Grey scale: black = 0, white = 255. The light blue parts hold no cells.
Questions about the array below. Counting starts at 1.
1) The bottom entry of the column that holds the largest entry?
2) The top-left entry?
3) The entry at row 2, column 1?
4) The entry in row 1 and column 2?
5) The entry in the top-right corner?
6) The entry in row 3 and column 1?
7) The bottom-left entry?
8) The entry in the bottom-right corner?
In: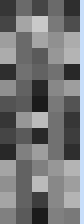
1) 27
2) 54
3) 69
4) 106
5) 46
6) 158
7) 128
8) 121

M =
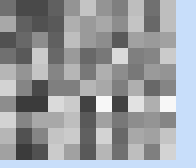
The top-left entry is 112
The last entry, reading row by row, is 211
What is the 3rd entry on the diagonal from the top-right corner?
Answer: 161
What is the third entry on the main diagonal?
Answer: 141
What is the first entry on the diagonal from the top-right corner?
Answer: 190
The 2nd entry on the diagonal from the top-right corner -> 104
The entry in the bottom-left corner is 161
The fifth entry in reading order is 148
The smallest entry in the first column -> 81
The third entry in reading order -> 73

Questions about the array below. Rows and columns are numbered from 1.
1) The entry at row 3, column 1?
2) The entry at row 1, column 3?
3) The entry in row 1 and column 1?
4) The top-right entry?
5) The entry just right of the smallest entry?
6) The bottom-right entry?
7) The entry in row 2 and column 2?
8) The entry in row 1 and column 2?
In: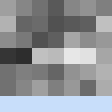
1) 140
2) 113
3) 159
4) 127
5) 192
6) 172
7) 101
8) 134
